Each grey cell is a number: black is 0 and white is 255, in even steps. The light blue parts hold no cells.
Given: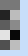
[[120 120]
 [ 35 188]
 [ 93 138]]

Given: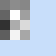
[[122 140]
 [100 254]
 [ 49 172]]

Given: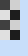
[[ 64 208]
 [224  29]
 [ 64 208]]

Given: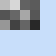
[[188 215]
 [ 84 103]
 [151  66]]

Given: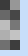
[[ 59 151]
 [104  71]
 [189 119]]

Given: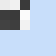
[[235 241]
 [ 61  58]
 [ 66  62]]
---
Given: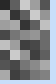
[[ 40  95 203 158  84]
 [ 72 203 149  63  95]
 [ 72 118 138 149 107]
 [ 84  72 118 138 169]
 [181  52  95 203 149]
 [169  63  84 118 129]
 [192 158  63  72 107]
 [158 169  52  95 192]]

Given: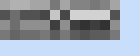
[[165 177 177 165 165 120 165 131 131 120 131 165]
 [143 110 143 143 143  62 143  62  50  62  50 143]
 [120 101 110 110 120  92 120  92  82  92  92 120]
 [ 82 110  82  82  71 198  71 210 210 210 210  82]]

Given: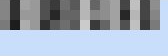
[[122  29 173 153  48  89 110  89 203  58 101 162  80 192  58 122]
 [133  48 162 153  80  58 110  89 182 101 142 162  69 192  69 142]
 [133  48 153 153  80  39 101 101 182 133 142 162  39 182  69 133]]

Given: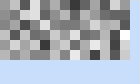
[[143 122 212 224 100 143 183 100 183 154 110 100 100]
 [194  88 194 110 122 203 154 224 110 122 183  77 254]
 [183 143 174 133 133 194 133 233 165  67 194  88 203]
 [154 212 165 203  57 174 203 110 174 233 194  67 212]
 [154 194  88 224 122 174 110  57 100 165  88 212 154]
 [133 165  77 133 224 133 122 122 154 212 174 183  88]]

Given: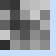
[[ 64  54 181 190 200]
 [160  75 151 200 128]
 [ 45 151 128 160 139]
 [200 118  84 139 118]
 [ 96  54  75 107 172]]

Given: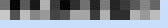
[[199  80 188 133 153  68  80 165 165  58 177  46  46 177 153 188]
 [113   6  90  24 177  58   6  46 113  36 123  36  58  90 133 102]]
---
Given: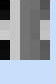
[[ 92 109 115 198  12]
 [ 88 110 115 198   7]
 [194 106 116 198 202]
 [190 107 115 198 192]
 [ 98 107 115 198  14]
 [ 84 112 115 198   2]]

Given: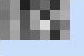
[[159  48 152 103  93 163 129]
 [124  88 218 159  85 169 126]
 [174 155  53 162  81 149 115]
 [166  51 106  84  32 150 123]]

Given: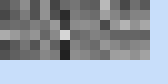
[[162 145 160 158 109 120 135 142  33 124 135 108 105  96  82]
 [138 134 121 136 150 107 117 131  40  96 144  84 117  90  67]
 [ 97 101 100 100 121 129 112 104 214 137 103 148 133 154 171]
 [167 146 179 150  74 137 143 139  61 153 116 126 105 109 102]
 [131 131 109 133 159 108 115 124  43  79 146  82 123  94  71]
 [ 89 111  72 112 185  93  98 117 106  68 146  82 141 107  84]]

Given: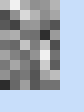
[[114 114  88 158 104  44]
 [189 164  85 120 107 145]
 [ 93 204  95 128 166 121]
 [114 240 146 108 130 163]
 [ 78 195 125 195 104 113]
 [155  46 112 115 174 164]
 [ 84 110 152 149  67  89]
 [166 142 180 217 144  77]
 [180 150 144 173 241 193]]

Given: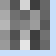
[[104  66 229  94 154]
 [113  61 176  80 145]
 [ 88 156 133 121 182]
 [101 151 100 112 170]
 [103  61 212  84 151]]

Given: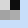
[[172 163]
 [ 13 215]]

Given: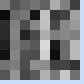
[[112 199 119 177  89  70 148  85]
 [ 51  67  64 141 143  77 125 115]
 [185 108  14 207  76  79 133  17]
 [186 107  26 217  88 102 125  33]
 [128 136 126 173  73  36 133  43]
 [154 136  70 192 137  76 129  45]
 [160  66  54 193  20 118 107  11]
 [ 62 129 173  98 115 100  83 130]]
